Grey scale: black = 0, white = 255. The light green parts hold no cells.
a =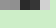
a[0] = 147
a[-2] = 54

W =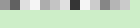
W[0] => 151
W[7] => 53
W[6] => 224
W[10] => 134

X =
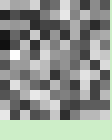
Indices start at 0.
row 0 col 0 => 201
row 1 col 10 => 149
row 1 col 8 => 194
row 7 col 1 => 143
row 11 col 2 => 203
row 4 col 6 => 197
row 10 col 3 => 127
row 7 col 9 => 196
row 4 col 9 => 209
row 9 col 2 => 179
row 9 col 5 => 119
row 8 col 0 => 65
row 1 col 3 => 52
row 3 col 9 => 156
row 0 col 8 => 56
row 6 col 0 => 81
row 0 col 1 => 165
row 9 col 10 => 186
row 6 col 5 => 122
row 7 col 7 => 166
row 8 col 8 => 213
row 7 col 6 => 125
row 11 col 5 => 198
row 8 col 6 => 114
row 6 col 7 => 101
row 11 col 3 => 78
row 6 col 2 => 155
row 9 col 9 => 66
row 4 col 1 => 77
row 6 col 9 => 61
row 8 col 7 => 56
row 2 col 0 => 162
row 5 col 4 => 217
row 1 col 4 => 124
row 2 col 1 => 151

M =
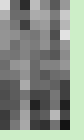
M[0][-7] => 220
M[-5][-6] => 92
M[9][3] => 70
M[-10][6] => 226
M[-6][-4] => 105
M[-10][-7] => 148
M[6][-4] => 106
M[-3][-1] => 32
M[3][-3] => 142
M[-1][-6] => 120
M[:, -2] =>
[89, 124, 99, 78, 101, 87, 130, 108, 97, 118, 114, 183, 114]
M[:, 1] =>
[102, 108, 119, 143, 112, 117, 148, 120, 92, 92, 87, 100, 120]
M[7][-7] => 117
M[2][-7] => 146
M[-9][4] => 144
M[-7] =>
[109, 148, 155, 106, 130, 130, 150]
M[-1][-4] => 59
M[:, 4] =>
[136, 167, 156, 142, 144, 101, 130, 88, 108, 72, 70, 93, 49]
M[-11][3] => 148
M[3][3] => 119
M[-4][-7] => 77
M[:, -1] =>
[152, 201, 182, 226, 151, 139, 150, 114, 64, 64, 32, 70, 19]

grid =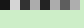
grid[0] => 21
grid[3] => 172
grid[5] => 172

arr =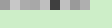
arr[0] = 157
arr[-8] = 199
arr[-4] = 63
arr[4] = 191

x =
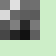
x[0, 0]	120
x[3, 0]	70
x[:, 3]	[111, 91, 121, 94]
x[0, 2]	109
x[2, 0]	86
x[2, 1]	127

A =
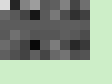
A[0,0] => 219
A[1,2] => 68
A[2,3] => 92
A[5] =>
[95, 80, 67, 95, 69, 104, 115, 79, 83]
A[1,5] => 120
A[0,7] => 69
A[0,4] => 88
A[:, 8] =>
[111, 64, 90, 76, 57, 83]
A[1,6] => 77
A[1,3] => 22
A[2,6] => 93
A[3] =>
[89, 112, 95, 84, 86, 86, 94, 88, 76]
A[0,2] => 131
